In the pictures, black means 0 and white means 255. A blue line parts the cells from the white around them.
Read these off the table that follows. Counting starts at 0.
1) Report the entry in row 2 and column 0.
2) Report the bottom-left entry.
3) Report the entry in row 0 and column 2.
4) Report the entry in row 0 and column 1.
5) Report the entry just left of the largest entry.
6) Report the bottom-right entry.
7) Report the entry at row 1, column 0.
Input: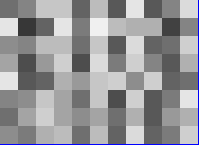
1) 141
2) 141
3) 198
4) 132
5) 123
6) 207
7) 229

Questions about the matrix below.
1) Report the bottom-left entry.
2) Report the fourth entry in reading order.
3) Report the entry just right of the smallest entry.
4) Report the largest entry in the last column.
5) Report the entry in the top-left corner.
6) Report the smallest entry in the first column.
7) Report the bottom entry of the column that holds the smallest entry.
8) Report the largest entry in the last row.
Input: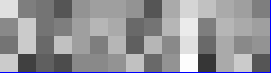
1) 203
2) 85
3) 170
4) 159
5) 224
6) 116
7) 54
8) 253

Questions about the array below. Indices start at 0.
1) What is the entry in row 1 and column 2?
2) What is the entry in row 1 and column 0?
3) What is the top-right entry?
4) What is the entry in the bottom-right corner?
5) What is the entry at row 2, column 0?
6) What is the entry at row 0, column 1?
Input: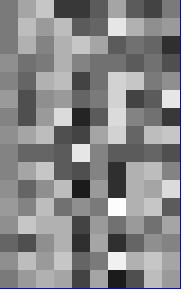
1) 154
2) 122
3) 122
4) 154
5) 122
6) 165

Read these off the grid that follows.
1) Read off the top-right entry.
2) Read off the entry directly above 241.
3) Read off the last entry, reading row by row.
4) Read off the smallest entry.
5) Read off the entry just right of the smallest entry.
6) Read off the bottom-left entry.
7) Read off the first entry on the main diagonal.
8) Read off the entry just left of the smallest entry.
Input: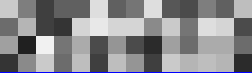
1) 190
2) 63
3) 43
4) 32
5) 241
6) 52
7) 202
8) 160

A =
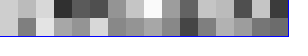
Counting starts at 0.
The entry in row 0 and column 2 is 216
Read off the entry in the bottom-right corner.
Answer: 108
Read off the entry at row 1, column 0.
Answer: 206
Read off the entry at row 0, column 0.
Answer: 206
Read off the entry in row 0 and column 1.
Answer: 187
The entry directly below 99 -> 69
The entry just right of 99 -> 197
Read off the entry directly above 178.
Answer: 187
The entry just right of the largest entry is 157
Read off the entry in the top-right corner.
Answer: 59

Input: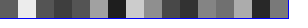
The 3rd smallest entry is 50
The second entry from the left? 236
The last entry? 121
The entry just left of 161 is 84
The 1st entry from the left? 94

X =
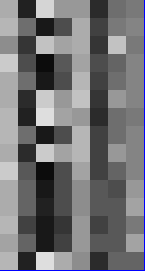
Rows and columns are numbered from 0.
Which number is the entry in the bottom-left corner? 182
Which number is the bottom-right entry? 100
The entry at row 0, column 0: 172
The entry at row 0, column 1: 33
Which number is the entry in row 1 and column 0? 182
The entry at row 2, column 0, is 141
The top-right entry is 121
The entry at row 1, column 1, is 110
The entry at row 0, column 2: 213
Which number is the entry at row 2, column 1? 53
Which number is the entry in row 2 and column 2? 194

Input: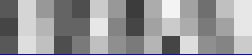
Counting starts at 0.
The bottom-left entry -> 88
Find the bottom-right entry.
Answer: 203
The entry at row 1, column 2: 181
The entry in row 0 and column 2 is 152
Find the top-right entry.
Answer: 231
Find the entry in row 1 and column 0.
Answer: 69
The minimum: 60
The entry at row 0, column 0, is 88
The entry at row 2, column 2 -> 192
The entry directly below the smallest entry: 69

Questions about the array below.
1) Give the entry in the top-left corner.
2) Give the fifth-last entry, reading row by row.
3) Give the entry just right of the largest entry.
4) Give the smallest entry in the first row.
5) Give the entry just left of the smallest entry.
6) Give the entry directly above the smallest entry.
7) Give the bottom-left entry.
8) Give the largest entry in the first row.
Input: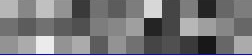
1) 183
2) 80
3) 147
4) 36
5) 58
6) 159
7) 147
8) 215

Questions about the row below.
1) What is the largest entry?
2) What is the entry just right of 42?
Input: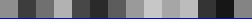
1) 199
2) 92

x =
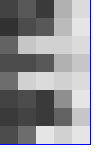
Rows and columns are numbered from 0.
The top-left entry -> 67
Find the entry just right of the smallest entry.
76
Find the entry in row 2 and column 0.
99
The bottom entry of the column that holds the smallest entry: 76
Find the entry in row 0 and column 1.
88
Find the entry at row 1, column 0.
49
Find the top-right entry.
219
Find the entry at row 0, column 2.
58
